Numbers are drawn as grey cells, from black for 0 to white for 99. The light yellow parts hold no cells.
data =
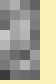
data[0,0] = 59
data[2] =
[41, 65, 72, 48]
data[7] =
[23, 44, 42, 40]
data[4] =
[70, 55, 59, 46]
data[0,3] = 38
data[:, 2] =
[49, 60, 72, 70, 59, 36, 69, 42]
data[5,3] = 61
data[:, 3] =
[38, 50, 48, 41, 46, 61, 53, 40]

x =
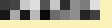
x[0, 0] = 23
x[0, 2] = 78
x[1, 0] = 9
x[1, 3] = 72
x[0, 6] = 17
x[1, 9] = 25
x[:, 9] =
[86, 25]

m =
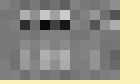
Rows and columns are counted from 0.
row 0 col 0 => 50
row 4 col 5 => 50
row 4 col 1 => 47
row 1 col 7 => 45
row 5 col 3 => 49
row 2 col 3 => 42
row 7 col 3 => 50
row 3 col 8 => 46
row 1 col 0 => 46
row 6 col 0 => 49
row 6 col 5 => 55
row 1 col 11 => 32
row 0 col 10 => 49
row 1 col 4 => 77
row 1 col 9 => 58
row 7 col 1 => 50
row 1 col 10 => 43
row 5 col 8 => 51
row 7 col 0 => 49
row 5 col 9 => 57
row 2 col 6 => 9
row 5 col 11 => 38
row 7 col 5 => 47
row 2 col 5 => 25
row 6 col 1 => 44
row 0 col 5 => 44
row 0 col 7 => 50
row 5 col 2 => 61
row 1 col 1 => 46
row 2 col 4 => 4
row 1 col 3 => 56

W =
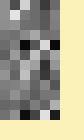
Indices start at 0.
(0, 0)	56
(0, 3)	42
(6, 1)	43
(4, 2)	4
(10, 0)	40
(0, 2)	81
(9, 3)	36
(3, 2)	53
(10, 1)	42
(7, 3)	42
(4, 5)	4
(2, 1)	57
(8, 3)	39
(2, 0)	55
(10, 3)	48
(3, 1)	44
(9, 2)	46
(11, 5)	11
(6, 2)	69
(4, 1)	49
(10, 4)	39
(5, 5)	64
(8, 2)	55

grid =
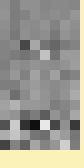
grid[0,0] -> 56
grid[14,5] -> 58
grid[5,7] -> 60
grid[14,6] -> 80
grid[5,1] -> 48
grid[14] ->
[26, 51, 38, 64, 51, 58, 80, 48]
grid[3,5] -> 47
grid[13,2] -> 62
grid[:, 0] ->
[56, 57, 55, 54, 51, 51, 49, 52, 49, 58, 63, 60, 32, 67, 26]
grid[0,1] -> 49
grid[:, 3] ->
[56, 56, 54, 53, 65, 49, 57, 63, 60, 62, 59, 48, 6, 46, 64]
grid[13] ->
[67, 76, 62, 46, 43, 67, 60, 46]
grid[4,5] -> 40
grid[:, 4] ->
[52, 53, 57, 55, 45, 75, 55, 53, 56, 57, 57, 36, 90, 43, 51]
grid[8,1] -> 49
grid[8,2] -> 57
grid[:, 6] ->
[53, 53, 59, 57, 48, 60, 57, 47, 56, 57, 52, 50, 56, 60, 80]
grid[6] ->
[49, 56, 54, 57, 55, 54, 57, 61]
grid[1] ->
[57, 48, 51, 56, 53, 55, 53, 58]
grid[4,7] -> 51
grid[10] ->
[63, 69, 59, 59, 57, 49, 52, 57]
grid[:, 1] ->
[49, 48, 49, 47, 53, 48, 56, 59, 49, 43, 69, 57, 79, 76, 51]

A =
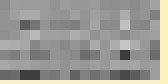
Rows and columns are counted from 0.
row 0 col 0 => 55
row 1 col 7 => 62
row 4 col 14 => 59
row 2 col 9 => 64
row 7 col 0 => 40
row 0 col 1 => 61
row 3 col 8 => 63
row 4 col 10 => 58
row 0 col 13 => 54
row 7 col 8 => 50
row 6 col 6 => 57
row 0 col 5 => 57
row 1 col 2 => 66
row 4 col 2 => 65
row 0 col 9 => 60
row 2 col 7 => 49
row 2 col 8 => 57
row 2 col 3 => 45
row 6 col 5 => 60
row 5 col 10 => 59
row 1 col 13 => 56
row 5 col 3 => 45
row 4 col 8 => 53
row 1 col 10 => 59
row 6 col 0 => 65
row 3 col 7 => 67
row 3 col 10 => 61
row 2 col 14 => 52
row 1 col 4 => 60
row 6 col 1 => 63
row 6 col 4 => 59
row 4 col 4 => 58
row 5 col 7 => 53
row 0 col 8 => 59

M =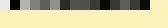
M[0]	91
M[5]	56
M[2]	69
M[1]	2
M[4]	36

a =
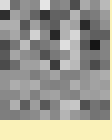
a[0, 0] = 85
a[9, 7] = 51
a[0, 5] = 49
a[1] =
[18, 63, 56, 39, 19, 38, 37, 70, 44, 48, 60]
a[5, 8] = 47
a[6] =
[29, 42, 62, 62, 72, 23, 78, 72, 45, 29, 45]
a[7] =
[57, 58, 58, 49, 55, 63, 50, 50, 57, 63, 67]
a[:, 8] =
[66, 44, 16, 45, 33, 47, 45, 57, 58, 62, 31, 54]
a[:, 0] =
[85, 18, 67, 56, 28, 35, 29, 57, 57, 53, 48, 49]
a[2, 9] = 41
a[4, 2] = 73
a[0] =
[85, 43, 57, 54, 89, 49, 53, 30, 66, 55, 72]
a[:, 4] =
[89, 19, 43, 54, 47, 32, 72, 55, 52, 61, 34, 64]
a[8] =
[57, 67, 63, 67, 52, 50, 52, 67, 58, 63, 61]
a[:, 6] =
[53, 37, 69, 69, 86, 55, 78, 50, 52, 53, 74, 70]
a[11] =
[49, 48, 52, 54, 64, 53, 70, 59, 54, 45, 47]
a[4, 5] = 54
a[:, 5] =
[49, 38, 36, 15, 54, 47, 23, 63, 50, 63, 51, 53]
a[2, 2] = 33
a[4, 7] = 72
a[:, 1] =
[43, 63, 68, 65, 46, 64, 42, 58, 67, 53, 68, 48]
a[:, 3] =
[54, 39, 62, 81, 42, 52, 62, 49, 67, 50, 61, 54]
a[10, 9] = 45

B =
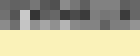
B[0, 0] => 41
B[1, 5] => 40
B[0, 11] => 50
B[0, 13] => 40
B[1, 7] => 29
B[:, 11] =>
[50, 47, 49]
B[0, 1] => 38
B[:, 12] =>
[37, 23, 49]
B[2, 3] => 56
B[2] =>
[54, 43, 76, 56, 64, 56, 70, 53, 51, 51, 38, 49, 49, 57]
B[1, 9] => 49

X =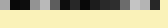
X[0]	65
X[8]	3
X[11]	18
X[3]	57

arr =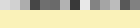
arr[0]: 85
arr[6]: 69
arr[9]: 51
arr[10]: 64
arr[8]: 90
